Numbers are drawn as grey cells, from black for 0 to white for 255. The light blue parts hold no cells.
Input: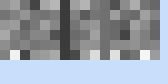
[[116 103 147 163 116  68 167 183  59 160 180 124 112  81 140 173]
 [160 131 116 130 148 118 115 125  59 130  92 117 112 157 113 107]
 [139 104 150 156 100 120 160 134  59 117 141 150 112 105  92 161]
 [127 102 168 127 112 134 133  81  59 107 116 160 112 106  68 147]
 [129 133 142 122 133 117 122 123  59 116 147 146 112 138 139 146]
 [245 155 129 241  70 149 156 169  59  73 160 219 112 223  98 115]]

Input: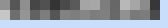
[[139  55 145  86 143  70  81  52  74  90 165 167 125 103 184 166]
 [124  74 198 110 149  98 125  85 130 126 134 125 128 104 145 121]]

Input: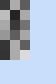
[[172  93  58]
 [ 36 170 189]
 [ 57 114 168]
 [ 94 167 151]
 [173  95  53]
 [171 219  51]]

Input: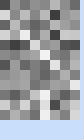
[[141 107  75 148 117 144 136 183]
 [151 164 216 137 188 134 185  61]
 [159 142 101 186 130 100 120 183]
 [202 199 211 164 236 115 174  65]
 [ 85  77  92  64  91 217 145 156]
 [117 166 138 126 153 164 242 128]
 [128 181  85 156 103 125 107 227]
 [175 129 141 153 162 125 101 129]
 [155 232 161 157 165 116 134 160]
 [ 96 134 119  95 132 195 240 133]
 [161 203 206 148 211 132 223  75]
 [129 215 129 177 147 113 239 166]]

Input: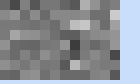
[[116 126 104  73 128  86 119 119 101  88 175 146]
 [112 203 137 148 110 139 106 136 136 135 140 111]
 [109 160 121 121 117 113 120 109 136 189 198 142]
 [141 148 122 165 145 143 129 112  95  94 127 138]
 [118 150 145 107 103 102 119 122 148  60 120 105]
 [124  73 123 107 129 111 142 127 108  81 123 137]
 [122 124 143 130 119 133 119 121  89 184 142 128]
 [134  88 105 101 140 144 112 128 106 106 106 130]]

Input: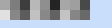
[[159  73 167 125  61 184 143  36 167]
 [134 105 225 135  92 193 136  98 195]]

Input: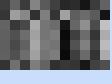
[[ 60  98  61  99  59 132  90  64  39  44  21]
 [ 91  20  53 158 136  48 127  52 161  94 107]
 [ 76 193  99  56  72 170 117 108  22 102 143]
 [ 53 172  96  80 109 161 117 125  10  63 108]
 [ 66 187  95  73  97 167 122 116  15  82 128]
 [ 52 171  96  80 109 160 117 125  10  62 106]
 [ 65  79  51 112  57 125  99  48  55  52  23]]

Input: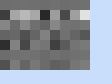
[[111 112 110 111 112 111 109 112 109]
 [159 225  62 166 184 167  40 157  73]
 [113 118 134 107 135 111 100 135 115]
 [101  87 100 104  80 101 129  84 113]
 [116 121  46 130  71 122 117  64  91]
 [112 114 109 112 114 112 107 112 109]
 [117 124  81 123 101 119 107  96 100]]

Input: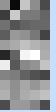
[[141  74 148  10 197]
 [121 101  60 202 123]
 [104 104 113  84  98]
 [120  67  93 153 145]
 [179 167 158 171 193]
 [254 173  38  99 244]
 [147 195 237  88 137]
 [ 81  69 131 125  98]
 [150 169 167 143 167]
 [180 193 177 146 172]
 [132  75  76 155 153]]
